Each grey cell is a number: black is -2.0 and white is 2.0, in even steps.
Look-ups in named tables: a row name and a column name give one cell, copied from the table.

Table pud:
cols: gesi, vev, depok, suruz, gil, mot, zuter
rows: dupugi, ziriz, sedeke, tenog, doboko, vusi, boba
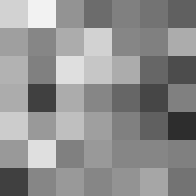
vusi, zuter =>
0.0
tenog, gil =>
-0.4
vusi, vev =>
1.5
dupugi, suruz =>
-0.3
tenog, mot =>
-0.9
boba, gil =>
0.3
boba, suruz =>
0.1
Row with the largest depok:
sedeke

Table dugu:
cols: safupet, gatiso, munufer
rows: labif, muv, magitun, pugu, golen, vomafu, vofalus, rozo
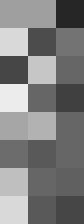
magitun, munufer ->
-0.4
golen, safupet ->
0.6
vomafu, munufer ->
-0.4
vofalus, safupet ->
1.0
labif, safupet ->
0.5
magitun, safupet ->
-0.9
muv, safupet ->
1.4
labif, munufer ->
-1.4
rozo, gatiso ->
-0.6

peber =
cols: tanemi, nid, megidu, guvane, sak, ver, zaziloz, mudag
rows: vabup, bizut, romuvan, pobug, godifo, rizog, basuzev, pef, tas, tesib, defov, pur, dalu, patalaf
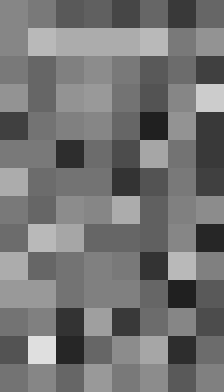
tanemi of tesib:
0.7
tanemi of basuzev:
0.7
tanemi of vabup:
0.1
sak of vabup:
-0.9
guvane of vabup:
-0.5
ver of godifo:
-1.5
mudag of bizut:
0.3
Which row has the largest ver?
bizut

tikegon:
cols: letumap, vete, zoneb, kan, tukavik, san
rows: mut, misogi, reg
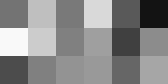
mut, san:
-1.7
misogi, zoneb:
0.0
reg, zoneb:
0.3
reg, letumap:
-0.8
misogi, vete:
1.2
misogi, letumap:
1.9
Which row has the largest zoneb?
reg

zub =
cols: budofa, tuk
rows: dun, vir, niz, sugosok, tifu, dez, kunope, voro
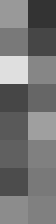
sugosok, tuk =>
-0.4
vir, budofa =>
-0.1
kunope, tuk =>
-0.1
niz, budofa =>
1.5
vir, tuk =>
-0.9
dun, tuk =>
-1.2
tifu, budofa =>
-0.6
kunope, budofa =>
-0.8
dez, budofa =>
-0.5
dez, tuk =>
0.0
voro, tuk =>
0.0
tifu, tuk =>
0.5
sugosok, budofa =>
-0.9
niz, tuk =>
0.1
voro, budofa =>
0.2
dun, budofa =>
0.4

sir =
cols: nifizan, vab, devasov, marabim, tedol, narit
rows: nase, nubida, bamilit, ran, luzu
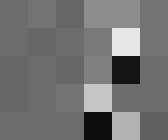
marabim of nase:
0.2
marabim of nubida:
-0.1
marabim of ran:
1.1
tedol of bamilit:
-1.7
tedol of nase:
0.2
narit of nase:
-0.2
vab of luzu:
-0.3
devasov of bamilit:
-0.4
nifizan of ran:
-0.4
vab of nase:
-0.2
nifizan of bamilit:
-0.4
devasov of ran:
-0.2
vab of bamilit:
-0.3
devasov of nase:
-0.4
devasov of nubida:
-0.3
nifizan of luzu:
-0.3
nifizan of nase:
-0.3
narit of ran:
-0.3

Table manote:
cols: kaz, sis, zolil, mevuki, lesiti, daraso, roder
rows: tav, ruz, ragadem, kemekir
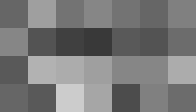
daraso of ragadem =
0.1
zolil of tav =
-0.2
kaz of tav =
-0.4
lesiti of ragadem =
0.1
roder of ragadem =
0.7
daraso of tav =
-0.4
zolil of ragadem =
0.7
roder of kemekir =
-0.3
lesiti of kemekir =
-0.8
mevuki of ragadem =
0.5
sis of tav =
0.5
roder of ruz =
-0.3
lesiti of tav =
-0.2
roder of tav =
0.0
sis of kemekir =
-0.6
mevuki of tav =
0.1
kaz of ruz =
0.1

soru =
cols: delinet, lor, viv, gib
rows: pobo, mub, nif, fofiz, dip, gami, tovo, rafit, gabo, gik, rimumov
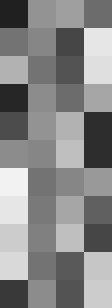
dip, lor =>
0.3
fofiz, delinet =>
-1.4
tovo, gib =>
0.4
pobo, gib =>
-0.3
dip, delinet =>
-0.8
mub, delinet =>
-0.2
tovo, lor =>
-0.2
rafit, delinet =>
1.6
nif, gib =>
1.5
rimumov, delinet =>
-1.1
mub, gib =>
1.6
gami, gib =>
-1.3
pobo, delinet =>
-1.5
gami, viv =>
1.0
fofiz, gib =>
0.6
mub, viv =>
-0.9
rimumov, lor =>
0.2
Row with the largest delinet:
tovo

